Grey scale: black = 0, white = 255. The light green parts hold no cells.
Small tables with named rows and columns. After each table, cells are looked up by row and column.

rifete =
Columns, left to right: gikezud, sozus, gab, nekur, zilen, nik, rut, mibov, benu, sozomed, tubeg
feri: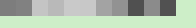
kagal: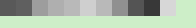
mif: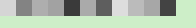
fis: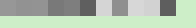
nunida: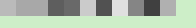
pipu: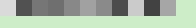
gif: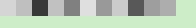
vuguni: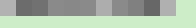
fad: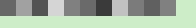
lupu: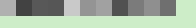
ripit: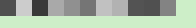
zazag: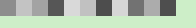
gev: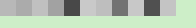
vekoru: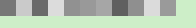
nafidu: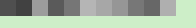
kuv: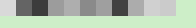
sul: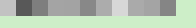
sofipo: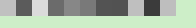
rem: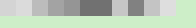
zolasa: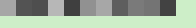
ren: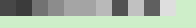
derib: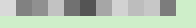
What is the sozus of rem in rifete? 219
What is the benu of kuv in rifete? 172
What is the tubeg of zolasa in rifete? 66
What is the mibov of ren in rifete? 82
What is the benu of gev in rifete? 200
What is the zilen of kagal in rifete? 185
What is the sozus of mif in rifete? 131
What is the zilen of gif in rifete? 127
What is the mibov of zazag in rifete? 214
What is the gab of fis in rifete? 147
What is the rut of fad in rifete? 59
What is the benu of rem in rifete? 129
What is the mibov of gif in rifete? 202
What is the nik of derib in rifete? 84
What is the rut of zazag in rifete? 77

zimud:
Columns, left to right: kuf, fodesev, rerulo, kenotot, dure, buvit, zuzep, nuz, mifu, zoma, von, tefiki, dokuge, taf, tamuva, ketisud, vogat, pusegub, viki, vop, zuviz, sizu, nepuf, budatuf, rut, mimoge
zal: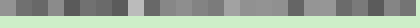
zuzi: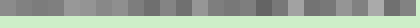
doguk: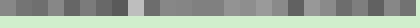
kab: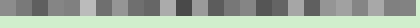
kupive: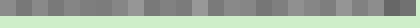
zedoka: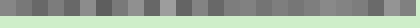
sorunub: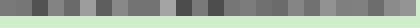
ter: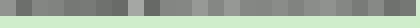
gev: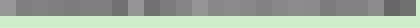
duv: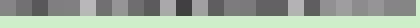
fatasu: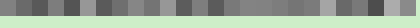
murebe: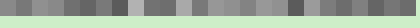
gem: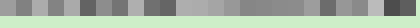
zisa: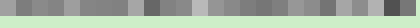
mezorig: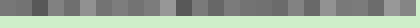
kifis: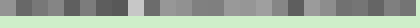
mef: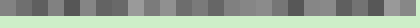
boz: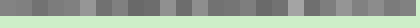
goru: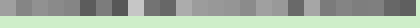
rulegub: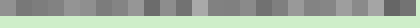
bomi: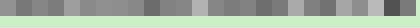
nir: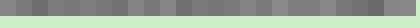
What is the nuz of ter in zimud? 106
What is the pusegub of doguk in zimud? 138
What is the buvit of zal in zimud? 113
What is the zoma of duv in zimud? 91
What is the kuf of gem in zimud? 157
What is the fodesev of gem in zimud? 129

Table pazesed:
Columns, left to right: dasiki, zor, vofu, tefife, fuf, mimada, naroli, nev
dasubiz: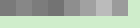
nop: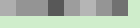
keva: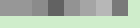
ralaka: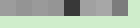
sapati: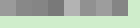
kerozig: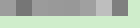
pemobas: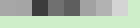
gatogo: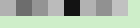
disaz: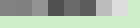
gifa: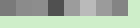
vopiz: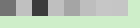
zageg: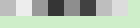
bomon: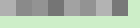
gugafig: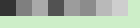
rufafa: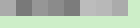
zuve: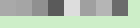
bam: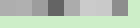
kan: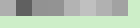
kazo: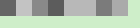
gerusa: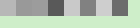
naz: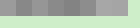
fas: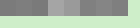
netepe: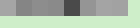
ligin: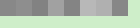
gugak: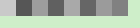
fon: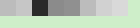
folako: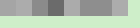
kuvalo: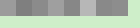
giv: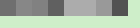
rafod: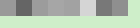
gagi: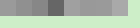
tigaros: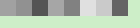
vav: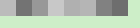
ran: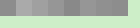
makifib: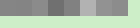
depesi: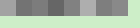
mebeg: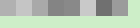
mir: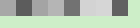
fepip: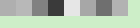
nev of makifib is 140
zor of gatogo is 109
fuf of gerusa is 201
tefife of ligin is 161
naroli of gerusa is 206
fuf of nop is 157
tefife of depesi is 102
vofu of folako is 139

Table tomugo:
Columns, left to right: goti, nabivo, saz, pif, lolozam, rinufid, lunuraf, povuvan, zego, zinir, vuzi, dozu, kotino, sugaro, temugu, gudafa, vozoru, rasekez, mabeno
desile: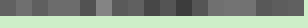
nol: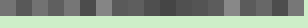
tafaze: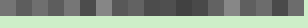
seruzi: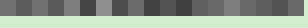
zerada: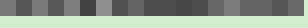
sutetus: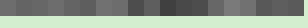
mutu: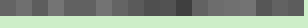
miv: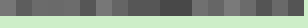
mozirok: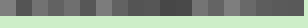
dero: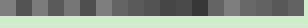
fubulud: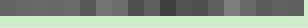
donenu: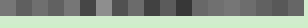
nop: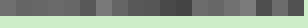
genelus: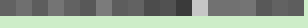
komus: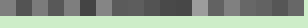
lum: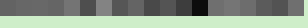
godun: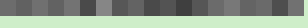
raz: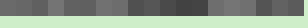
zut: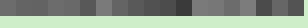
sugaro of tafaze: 98
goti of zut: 108
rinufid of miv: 86
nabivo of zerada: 85
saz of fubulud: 106
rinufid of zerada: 67
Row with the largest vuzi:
donenu

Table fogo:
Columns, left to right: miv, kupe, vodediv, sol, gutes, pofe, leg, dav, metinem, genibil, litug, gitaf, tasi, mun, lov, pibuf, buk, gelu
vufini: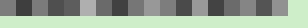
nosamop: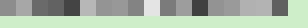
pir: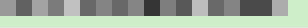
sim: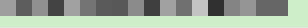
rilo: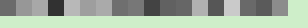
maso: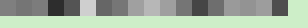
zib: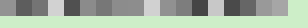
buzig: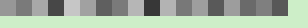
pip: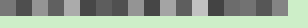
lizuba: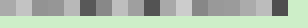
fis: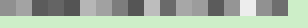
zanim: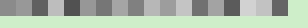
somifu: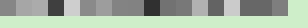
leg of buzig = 95
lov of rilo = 201
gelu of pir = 171
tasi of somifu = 177
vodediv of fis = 91
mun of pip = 67

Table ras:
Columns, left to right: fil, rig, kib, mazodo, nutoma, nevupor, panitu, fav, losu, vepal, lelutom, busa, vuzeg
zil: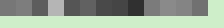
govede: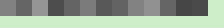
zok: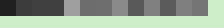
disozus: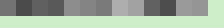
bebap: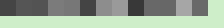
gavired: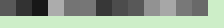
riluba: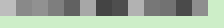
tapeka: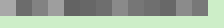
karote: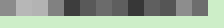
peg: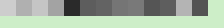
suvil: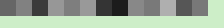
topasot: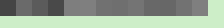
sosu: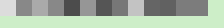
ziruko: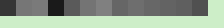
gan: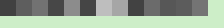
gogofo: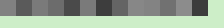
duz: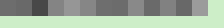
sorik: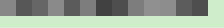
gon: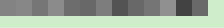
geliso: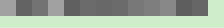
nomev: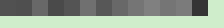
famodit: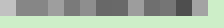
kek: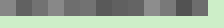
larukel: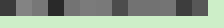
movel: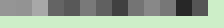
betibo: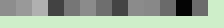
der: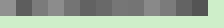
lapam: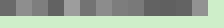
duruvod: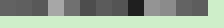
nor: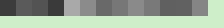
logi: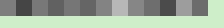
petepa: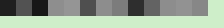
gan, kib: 114
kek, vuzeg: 109
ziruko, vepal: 103
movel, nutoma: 88
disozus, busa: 154
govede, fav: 99
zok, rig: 60
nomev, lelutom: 116
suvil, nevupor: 153
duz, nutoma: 150
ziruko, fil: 54
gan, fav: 166
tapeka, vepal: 111
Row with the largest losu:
sosu

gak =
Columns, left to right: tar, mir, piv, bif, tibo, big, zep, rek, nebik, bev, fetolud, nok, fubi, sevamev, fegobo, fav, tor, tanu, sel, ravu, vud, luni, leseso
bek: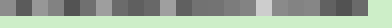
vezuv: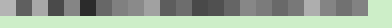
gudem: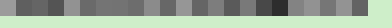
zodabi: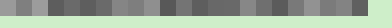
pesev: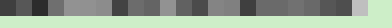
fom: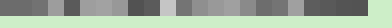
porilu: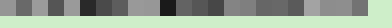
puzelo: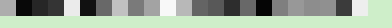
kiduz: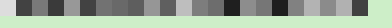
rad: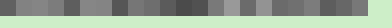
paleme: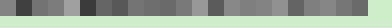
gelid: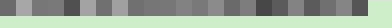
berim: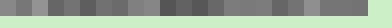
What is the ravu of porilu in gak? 163
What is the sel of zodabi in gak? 121
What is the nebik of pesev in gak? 108
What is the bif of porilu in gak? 85
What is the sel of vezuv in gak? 120
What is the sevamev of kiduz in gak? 109

